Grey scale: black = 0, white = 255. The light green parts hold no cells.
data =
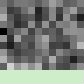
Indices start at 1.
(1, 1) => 121
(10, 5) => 145
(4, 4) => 64
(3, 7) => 75
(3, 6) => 43
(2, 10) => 125
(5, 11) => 146
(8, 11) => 90
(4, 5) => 142
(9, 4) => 108
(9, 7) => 97
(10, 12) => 140
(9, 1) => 178
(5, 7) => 85
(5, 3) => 106
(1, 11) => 102
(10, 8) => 128
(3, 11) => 85
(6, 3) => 160
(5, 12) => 142
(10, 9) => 77
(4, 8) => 74
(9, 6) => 127
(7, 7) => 146
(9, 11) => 32
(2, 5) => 141
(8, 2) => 87
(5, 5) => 68
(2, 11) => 158
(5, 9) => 71
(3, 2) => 87
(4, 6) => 70
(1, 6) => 94
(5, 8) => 97

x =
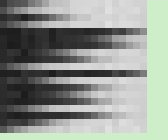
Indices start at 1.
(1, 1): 53
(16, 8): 193
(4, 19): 218
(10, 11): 212
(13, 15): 163
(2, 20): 218
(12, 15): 212
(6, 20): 197
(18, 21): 208
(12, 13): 208
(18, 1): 48
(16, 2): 71
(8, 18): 215
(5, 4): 46
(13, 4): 35
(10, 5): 156
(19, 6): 188
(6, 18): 169
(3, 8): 110
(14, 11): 129
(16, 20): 212
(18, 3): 61
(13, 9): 50
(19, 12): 213
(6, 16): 119
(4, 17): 213
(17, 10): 51
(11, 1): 32
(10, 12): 213
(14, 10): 99
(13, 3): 31
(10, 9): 201
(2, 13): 216
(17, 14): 105
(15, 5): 37
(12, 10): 181
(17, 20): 206

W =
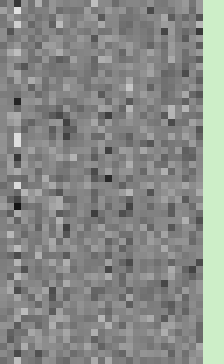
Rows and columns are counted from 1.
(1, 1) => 109
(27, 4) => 112
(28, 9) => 85
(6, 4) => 144
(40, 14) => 155
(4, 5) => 103
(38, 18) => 102
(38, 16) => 161
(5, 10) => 123
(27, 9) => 130
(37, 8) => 117
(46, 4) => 107
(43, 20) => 125
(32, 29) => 80
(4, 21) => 116
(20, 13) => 141
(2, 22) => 74
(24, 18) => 135
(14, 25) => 121
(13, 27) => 122
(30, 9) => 170
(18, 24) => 149
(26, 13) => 143
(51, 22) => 145
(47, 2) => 145
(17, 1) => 136
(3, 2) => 155
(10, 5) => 125
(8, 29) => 153
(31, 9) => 92
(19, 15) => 160
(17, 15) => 100
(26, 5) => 147
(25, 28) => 108
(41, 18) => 106
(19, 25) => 125
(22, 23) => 133
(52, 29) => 138
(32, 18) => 128

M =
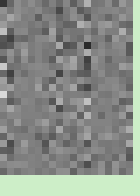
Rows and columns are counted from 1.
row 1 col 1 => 53
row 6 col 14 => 123
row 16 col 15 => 126
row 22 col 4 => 140
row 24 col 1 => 131
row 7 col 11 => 90
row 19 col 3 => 117
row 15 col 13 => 192
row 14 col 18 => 144
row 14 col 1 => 217
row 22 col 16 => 119
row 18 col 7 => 156
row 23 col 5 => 130
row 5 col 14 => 107
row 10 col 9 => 124
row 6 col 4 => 104
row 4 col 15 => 148
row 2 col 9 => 74
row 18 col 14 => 131
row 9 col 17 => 126
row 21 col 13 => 85
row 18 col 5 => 125
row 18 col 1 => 133
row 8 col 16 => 127
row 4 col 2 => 133
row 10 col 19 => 145
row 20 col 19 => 122
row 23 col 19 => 87
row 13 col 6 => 158
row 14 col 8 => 131
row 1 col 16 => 138
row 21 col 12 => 127
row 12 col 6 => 141
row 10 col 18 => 156
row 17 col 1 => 121
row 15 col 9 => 172
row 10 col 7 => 133
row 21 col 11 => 115
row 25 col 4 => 128
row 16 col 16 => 128

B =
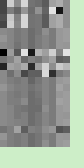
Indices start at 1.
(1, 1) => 70
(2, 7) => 100
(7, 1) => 138
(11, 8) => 47
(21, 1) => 138
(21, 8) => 123
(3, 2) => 198
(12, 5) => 102
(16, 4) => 116
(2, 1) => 70
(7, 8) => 123
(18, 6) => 118
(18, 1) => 138
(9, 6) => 118
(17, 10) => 150
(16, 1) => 138
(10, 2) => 162
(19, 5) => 128
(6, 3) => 120
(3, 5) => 115
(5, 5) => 109
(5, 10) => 157
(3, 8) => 161
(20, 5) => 109
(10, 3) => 153
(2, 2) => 126
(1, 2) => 206
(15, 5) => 109
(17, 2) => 133
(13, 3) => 125
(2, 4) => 149
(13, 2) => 133
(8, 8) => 208
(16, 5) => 109
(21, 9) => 152
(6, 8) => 123

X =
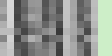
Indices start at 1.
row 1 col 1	156
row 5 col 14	169
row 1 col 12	95
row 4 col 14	184
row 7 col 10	190
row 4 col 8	133
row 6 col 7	76
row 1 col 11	165
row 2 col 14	186
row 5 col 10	181
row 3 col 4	115
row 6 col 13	150
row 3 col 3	68
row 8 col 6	128
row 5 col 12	141
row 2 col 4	97
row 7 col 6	135
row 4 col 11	169
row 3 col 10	194
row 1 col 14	189
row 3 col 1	145
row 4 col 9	75
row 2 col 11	167
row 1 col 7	84
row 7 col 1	181
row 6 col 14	191
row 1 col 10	195
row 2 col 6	146
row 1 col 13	122
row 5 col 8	154
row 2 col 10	195
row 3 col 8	113
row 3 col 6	155
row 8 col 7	126
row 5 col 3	112
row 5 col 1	188
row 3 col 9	103
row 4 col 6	141

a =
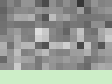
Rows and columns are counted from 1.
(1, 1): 110
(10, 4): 138
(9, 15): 135
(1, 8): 143
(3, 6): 121
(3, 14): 119
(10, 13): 106
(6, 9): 125
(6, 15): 163
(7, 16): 163
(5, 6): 221
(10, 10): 139
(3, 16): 128
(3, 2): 140
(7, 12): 72
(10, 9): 130
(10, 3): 203
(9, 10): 157
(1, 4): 148
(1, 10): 142
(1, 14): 147
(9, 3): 174
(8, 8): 141
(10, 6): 121
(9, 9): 146
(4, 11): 119
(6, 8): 133
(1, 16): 135
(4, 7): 119
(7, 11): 168
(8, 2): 146
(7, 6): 107
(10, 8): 147
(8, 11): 157
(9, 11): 145
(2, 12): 157
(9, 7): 141

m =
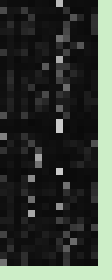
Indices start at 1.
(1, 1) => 18
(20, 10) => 17
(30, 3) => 13
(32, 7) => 21
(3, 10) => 14
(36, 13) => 14
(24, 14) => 22
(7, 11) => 37
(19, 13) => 12
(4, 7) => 20
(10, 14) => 12
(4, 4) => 34
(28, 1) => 28
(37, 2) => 19
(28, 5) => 22
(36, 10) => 92
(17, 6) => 15
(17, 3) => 17
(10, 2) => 18
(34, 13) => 17
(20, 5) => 21
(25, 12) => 13
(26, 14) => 13
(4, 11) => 17
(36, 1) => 16
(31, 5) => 167
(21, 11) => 27
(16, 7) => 23
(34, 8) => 21
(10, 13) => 13
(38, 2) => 14
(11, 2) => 39
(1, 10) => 15
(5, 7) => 16
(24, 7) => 15
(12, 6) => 25
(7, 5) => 14
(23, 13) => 29
